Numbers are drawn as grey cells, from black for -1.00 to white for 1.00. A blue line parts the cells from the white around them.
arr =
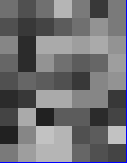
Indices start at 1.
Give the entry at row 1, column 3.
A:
-0.12
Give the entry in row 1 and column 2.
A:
-0.37
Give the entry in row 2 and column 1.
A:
-0.37
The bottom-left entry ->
-0.04
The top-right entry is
-0.04
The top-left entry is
-0.12
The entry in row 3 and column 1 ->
0.05
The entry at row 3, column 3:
0.33
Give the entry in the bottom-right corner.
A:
-0.47
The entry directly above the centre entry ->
-0.12
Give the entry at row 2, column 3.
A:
-0.47
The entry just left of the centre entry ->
-0.28
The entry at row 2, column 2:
-0.56

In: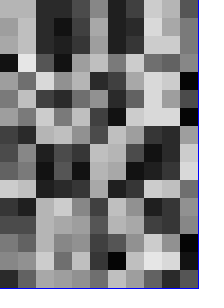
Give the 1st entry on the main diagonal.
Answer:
0.42
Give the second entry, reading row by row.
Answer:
0.42
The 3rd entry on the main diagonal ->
-0.67
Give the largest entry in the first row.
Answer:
0.60
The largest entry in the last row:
0.50
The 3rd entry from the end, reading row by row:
-0.23
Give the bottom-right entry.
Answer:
-0.33
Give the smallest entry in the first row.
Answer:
-0.76
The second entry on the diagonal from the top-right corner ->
0.32
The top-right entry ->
-0.33
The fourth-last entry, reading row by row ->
0.24
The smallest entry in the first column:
-0.86
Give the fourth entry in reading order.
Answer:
-0.67
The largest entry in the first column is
0.60

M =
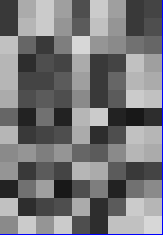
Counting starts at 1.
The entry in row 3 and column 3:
-0.55
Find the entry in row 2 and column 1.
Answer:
-0.55
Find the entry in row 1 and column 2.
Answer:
0.34
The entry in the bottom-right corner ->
0.69
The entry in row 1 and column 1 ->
-0.55
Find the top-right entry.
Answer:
-0.47
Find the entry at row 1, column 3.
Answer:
0.59
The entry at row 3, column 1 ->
0.51
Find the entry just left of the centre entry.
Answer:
-0.73
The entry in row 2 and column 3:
0.59
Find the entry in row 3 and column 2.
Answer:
-0.20
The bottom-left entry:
0.08
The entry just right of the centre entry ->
0.59
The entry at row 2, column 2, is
0.43

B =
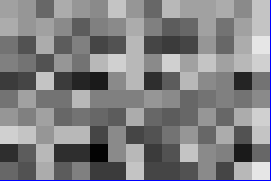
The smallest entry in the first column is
-0.64
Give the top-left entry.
0.26
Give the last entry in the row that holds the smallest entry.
-0.19
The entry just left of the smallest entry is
-0.64
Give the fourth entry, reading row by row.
0.35
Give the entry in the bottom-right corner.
0.80
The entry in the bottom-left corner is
-0.19
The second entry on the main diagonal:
0.18
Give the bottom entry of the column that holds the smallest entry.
-0.54
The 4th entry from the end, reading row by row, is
0.08
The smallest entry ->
-0.98
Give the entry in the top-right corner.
0.54
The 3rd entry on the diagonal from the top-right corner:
-0.19
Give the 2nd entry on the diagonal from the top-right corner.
0.26
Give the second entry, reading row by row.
0.18
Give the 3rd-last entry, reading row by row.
-0.46
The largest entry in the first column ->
0.63
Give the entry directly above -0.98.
-0.46

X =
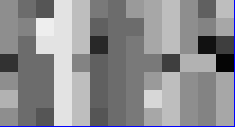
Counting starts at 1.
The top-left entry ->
0.11
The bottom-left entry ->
0.11
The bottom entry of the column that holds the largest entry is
-0.33
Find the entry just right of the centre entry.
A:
-0.05
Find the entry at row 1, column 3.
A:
-0.33
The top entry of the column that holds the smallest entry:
0.49
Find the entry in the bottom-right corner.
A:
0.31
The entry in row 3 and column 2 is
-0.15
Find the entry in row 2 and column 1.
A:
0.11
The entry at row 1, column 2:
-0.15
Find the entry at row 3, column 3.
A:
0.78
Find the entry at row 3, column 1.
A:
0.11
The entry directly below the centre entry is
-0.15
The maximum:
0.87
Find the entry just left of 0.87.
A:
0.03

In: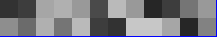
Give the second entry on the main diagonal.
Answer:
-0.16
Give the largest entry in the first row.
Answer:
0.46
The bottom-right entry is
0.02
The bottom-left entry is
0.11
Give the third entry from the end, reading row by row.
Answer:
0.30
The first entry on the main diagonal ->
-0.61

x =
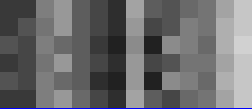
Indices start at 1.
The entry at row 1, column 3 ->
-0.01
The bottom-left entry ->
-0.55
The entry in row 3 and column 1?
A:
-0.35
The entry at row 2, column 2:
-0.35
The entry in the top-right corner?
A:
0.55
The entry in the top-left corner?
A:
-0.55
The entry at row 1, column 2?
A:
-0.55
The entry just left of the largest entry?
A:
0.37
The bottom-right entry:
0.55
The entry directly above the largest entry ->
0.55
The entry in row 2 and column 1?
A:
-0.55

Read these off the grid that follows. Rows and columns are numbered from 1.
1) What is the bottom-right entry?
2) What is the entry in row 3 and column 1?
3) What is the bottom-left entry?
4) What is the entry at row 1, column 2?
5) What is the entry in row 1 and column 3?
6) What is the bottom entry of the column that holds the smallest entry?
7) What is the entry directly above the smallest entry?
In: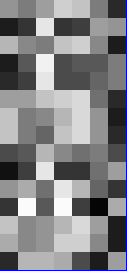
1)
0.24
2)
0.43
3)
-0.68
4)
-0.03
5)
0.24
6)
-0.78
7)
-0.21

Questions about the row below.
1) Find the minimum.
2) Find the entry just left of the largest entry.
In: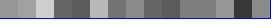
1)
-0.56
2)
0.26

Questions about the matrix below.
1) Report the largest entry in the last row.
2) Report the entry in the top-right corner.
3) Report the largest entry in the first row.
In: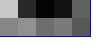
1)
0.14
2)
-0.24
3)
0.56
